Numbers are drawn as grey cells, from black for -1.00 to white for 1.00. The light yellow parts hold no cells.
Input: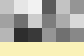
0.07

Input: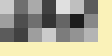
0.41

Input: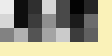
-0.25

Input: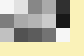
0.93

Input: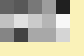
0.67

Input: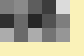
0.18

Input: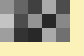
-0.12

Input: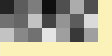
0.25
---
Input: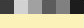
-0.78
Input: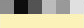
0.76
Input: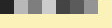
0.16
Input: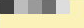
0.73
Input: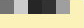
0.25
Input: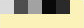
-0.67
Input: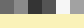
0.27
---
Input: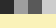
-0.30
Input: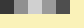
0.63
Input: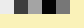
0.29
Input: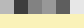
0.02
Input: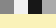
-0.82
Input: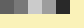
0.59
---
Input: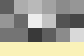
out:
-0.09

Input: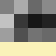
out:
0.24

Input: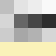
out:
0.60

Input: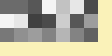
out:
-0.06

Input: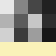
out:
0.64

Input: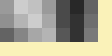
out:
-0.22

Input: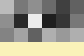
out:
0.03
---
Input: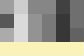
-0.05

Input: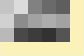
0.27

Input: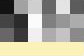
0.00

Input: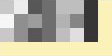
0.40

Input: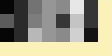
-0.58

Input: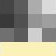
-0.37

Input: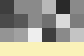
-0.12

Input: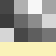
-0.18

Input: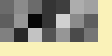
0.63
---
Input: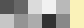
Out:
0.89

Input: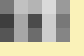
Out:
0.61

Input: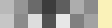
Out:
0.36

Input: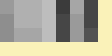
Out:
0.21

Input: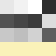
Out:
-0.54

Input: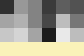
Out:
0.48

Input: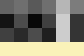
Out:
0.61

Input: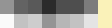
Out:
-0.39
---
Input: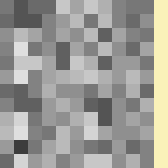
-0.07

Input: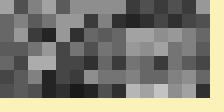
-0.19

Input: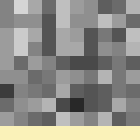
0.50

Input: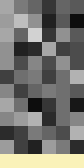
-0.30

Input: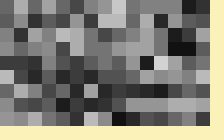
0.27

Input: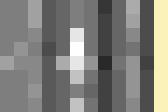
-0.40

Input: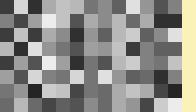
0.76

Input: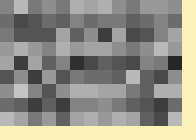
0.29
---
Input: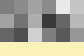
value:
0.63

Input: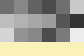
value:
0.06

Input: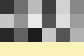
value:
-0.78

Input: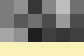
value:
-0.76

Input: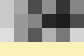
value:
-0.31

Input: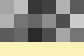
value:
-0.68
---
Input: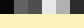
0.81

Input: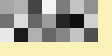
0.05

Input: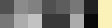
-0.56

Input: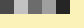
-0.15

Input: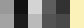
0.47

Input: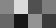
-0.82
